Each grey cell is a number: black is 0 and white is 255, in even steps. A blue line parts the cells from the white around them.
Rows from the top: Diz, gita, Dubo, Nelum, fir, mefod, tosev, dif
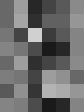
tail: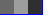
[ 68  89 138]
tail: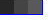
[138]

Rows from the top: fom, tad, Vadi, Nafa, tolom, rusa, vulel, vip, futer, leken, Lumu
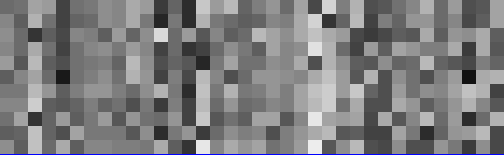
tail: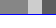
[ 87 100 126 100 113  79 120  59 126  66 185 107 149 107 113 134 126 163
 185 205 113 170  79  79 170 149  94 120 149 178 134  87]
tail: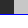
[155 185 100 126 149 107 163  72 211 126 178  79  87 113 134 178 107 155
  79  87 163]
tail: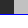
[120 178 120 126 149 126 163 193 205 155 199 100  79 155 113 142 134 163
 193 178  66]
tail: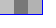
[120 126 149 126 163 193 205 155 199 100  79 155 113 142 134 163 193 178
  66]

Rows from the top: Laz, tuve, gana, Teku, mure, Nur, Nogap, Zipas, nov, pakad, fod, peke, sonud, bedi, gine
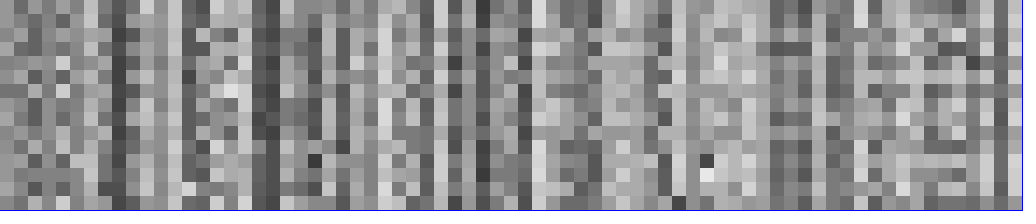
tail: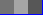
[151 123 130 190 165 151 130 107 183 165 177 107  99 211 136 190 197 177
 211 171 115 143 107 183  99 123 183 183 158 197 197 177 183 197 151 197
  99 205]
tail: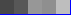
[ 99 123 190 224 205  79  65 190 143 107 143  87 183 143 177 183 107 130
 171  71 143  87 136 177  71 190 130 115 107 136 177 183 158 115 190 183
 151 151 151 171 165 158 130 143  99 171  93 107 183  99 130 130 183  93
 115 158 107 130 115 151]

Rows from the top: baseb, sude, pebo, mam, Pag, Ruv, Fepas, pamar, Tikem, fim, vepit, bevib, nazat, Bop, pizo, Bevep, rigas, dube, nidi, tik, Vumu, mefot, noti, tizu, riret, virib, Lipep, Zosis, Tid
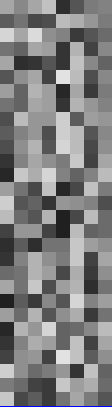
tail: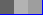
[ 39 166  58 123]
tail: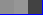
[226 193  92 143]

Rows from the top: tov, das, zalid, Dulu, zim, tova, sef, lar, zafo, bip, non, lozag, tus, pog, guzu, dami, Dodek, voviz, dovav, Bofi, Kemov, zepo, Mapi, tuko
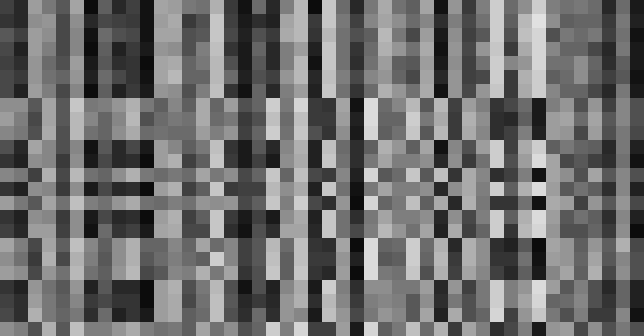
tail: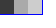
[134 101 101  72  40 120  26]
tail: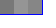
[ 88 164  33 170  80 101 213  64 149 198 120  80 126  58  58 134  18]
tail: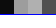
[120 184  80  18  80  33 134 170  26 205 126  46 142 142 120 120 157  40
 149  64 120 205 126 149 219 157  88 126  80  40 101  33]

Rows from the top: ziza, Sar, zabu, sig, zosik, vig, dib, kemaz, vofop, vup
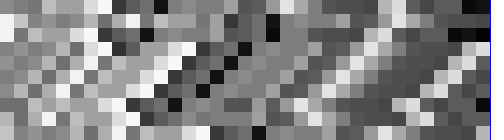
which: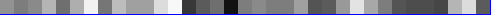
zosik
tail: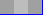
[160 220 248  56  91 111  18 125 138 125  84  84 153  91 153 227 168 125
  84  77  77  70 181 220  91  70  91  91  10]
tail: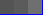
[ 10 125 125  84  77  77  70 181 220  91  70  91  91  10  18   3]
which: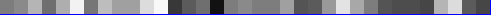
vig
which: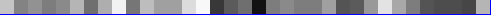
vup

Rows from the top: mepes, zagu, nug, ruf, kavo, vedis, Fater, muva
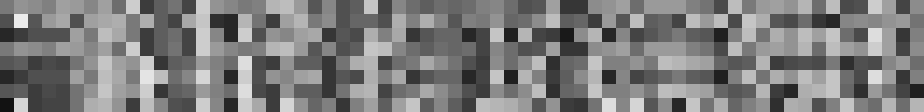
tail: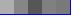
[147 102 109 140 189  94 102  60 154  86 189  94 102  68 189 154 189  74
 197 174  86  74 109  54  39 134 140 134 147 154 115]
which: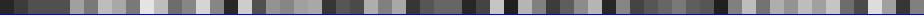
vedis
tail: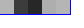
[197 102  47 154 115  68  32]
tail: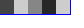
[ 80 147 134 160 168  54  86  74 174 128 168  54  86 102 102  39  68 197
  32 181  68  60  25 140 181  39 134  68  86 102 121  94  86  32 128 189
 115 174 147 189 160 197 109  74 221 160  54 128]

